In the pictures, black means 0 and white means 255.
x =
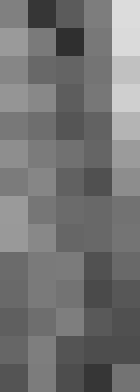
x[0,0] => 128
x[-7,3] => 104
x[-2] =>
[102, 126, 84, 77, 77]
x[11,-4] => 110
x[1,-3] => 47
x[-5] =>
[107, 122, 123, 81, 105]
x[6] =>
[123, 134, 97, 80, 141]
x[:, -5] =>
[128, 154, 134, 149, 120, 142, 123, 154, 153, 107, 105, 95, 102, 84]
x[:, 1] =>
[54, 122, 104, 136, 110, 123, 134, 118, 136, 122, 122, 110, 126, 124]
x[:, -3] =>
[91, 47, 100, 93, 85, 113, 97, 107, 102, 123, 115, 126, 84, 77]
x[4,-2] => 98
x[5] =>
[142, 123, 113, 101, 155]
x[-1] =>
[84, 124, 77, 54, 115]
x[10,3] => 74
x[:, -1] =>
[220, 218, 193, 207, 180, 155, 141, 114, 116, 105, 87, 80, 77, 115]

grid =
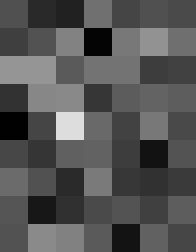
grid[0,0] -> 80
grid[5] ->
[71, 53, 96, 98, 61, 18, 83]
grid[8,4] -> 19
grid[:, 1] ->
[41, 82, 149, 135, 69, 53, 81, 23, 138]
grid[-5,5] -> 120
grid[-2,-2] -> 64
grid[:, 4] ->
[69, 120, 115, 92, 66, 61, 55, 83, 19]
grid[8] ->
[82, 138, 129, 90, 19, 97, 70]
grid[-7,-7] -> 149
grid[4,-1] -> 73
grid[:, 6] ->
[74, 111, 65, 93, 73, 83, 58, 93, 70]
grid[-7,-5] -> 90
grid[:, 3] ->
[112, 4, 115, 54, 105, 98, 122, 74, 90]
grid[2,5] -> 61

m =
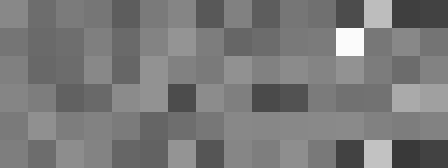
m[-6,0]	136
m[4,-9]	119
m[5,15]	66
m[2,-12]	102
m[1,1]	106
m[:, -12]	[93, 106, 102, 139, 123, 102]
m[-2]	[122, 144, 125, 130, 123, 101, 110, 119, 136, 135, 136, 137, 138, 129, 125, 130]
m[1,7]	125
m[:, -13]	[118, 127, 136, 105, 130, 131]
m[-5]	[117, 106, 110, 127, 106, 131, 148, 125, 102, 108, 121, 123, 251, 119, 136, 116]
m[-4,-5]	132
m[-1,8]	134
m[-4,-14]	108
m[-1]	[126, 109, 141, 131, 102, 98, 148, 85, 134, 126, 142, 121, 66, 194, 57, 66]
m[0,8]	129
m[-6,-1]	66
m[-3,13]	114
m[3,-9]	140
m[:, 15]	[66, 116, 130, 160, 130, 66]
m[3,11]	123
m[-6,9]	93
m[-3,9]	74
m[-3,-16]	133

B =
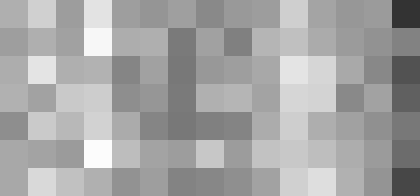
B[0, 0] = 175
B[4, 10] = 206
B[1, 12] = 155
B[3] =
[177, 162, 201, 205, 142, 150, 122, 176, 181, 163, 214, 211, 137, 162, 96]
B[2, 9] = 168
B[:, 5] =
[149, 175, 161, 150, 133, 163, 158]
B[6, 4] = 146
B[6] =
[168, 217, 193, 176, 146, 158, 131, 135, 143, 162, 208, 222, 177, 148, 71]
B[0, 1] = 208
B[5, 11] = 190
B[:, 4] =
[158, 173, 133, 142, 171, 189, 146]
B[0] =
[175, 208, 157, 227, 158, 149, 159, 137, 153, 157, 207, 164, 151, 155, 51]
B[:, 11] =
[164, 171, 214, 211, 174, 190, 222]
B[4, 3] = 210
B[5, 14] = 108
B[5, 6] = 157
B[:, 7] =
[137, 161, 152, 176, 128, 199, 135]
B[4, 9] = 172
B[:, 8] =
[153, 128, 158, 181, 132, 156, 143]
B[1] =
[158, 175, 161, 247, 173, 175, 122, 161, 128, 181, 192, 171, 155, 146, 130]
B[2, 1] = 228
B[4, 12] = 161
